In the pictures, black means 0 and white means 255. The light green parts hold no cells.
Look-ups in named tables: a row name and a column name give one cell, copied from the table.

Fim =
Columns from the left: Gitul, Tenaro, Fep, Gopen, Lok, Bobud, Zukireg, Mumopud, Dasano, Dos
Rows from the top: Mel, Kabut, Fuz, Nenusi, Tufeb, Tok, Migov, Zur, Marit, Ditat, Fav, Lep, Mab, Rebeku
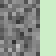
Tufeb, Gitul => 94
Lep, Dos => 125
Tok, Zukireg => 129
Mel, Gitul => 104
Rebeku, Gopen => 158
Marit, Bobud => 61
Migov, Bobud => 151
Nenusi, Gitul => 139
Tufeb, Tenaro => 144
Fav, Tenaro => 110
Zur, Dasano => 130
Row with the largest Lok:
Lep

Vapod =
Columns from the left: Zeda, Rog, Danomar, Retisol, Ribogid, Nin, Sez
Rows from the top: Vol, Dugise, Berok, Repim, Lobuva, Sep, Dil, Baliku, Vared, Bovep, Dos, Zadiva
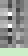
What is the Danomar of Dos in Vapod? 67
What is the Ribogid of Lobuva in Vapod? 103
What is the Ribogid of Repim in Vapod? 108
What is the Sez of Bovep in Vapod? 140
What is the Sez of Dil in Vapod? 152
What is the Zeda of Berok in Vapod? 180
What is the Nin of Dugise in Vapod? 116
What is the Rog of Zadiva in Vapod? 120
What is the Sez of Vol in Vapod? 142
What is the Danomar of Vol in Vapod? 89
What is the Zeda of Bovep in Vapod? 102
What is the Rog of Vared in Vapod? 138
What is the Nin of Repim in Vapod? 164
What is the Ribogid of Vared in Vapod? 180
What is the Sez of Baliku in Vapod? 139
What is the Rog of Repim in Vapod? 205
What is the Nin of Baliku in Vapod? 113

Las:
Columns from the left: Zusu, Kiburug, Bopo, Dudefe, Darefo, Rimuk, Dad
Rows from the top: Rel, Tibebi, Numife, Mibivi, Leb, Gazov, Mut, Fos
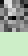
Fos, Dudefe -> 185
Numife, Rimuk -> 152
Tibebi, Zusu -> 67
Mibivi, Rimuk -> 160
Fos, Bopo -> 64
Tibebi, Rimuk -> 88
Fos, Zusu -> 164
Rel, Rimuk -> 46
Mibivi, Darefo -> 152
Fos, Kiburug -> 87
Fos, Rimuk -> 143
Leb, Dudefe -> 1
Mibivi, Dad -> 51
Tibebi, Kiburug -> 176
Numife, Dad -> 114
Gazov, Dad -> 97
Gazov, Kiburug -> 115

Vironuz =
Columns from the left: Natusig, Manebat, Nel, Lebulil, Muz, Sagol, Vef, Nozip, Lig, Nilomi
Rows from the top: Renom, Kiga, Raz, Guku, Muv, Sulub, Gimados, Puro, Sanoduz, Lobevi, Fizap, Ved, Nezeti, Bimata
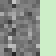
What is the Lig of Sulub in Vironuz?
100
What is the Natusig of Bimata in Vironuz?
140
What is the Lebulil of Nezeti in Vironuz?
167
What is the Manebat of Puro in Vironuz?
112
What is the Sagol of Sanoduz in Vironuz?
108
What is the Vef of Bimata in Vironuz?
134

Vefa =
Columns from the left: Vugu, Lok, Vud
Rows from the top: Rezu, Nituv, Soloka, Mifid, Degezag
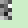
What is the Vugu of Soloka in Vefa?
150
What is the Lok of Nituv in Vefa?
107
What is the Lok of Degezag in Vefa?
157
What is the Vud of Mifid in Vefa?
197
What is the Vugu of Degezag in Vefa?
204
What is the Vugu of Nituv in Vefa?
73
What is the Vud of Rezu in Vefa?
80
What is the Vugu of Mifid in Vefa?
134
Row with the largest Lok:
Degezag

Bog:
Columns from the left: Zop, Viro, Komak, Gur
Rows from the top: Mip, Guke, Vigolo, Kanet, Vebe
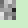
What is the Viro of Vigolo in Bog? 166
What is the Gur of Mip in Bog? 152
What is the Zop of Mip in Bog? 108
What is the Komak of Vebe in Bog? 180
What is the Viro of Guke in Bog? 184
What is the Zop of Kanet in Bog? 227
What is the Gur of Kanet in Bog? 126
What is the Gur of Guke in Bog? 160
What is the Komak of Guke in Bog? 135
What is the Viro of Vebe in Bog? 137
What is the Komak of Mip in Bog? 214
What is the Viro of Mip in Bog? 193
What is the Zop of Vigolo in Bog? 158
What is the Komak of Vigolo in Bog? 162

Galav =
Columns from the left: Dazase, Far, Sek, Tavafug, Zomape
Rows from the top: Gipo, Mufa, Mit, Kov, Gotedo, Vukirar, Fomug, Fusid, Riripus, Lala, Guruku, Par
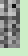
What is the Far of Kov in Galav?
149
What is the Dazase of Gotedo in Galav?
69
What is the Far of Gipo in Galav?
92
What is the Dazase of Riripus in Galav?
105
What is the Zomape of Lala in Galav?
121
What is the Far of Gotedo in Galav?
75
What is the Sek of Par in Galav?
138
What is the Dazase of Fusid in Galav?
130
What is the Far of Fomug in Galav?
110
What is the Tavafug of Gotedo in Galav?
82
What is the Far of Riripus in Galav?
126
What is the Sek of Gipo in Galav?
190
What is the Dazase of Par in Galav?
159
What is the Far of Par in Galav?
68
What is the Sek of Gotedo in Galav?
119
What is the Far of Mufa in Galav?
106

